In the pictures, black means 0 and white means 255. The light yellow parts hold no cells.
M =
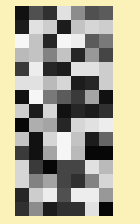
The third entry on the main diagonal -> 38
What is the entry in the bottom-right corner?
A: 7
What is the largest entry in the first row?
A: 225
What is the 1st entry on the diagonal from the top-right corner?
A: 91
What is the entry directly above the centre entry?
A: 91
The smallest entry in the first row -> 17
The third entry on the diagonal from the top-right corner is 237
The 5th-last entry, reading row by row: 28
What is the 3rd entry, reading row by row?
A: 48
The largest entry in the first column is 246
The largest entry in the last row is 225
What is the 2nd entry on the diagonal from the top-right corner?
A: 214
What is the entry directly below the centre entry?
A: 38
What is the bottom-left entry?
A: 48
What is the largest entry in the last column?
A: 237
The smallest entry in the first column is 7

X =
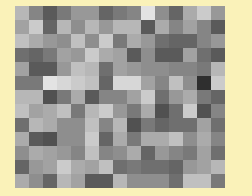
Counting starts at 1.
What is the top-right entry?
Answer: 152
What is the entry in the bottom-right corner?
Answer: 121
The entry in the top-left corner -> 183
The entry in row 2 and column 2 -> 203
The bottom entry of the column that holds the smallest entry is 192
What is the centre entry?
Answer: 133
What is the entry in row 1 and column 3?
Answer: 90
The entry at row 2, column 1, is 162
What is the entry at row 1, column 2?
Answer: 133
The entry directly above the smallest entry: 121
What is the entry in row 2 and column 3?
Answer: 101
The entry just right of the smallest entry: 203
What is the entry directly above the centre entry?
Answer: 215
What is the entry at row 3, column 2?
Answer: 171
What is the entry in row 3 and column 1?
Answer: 192
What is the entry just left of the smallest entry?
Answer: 142
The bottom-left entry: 171
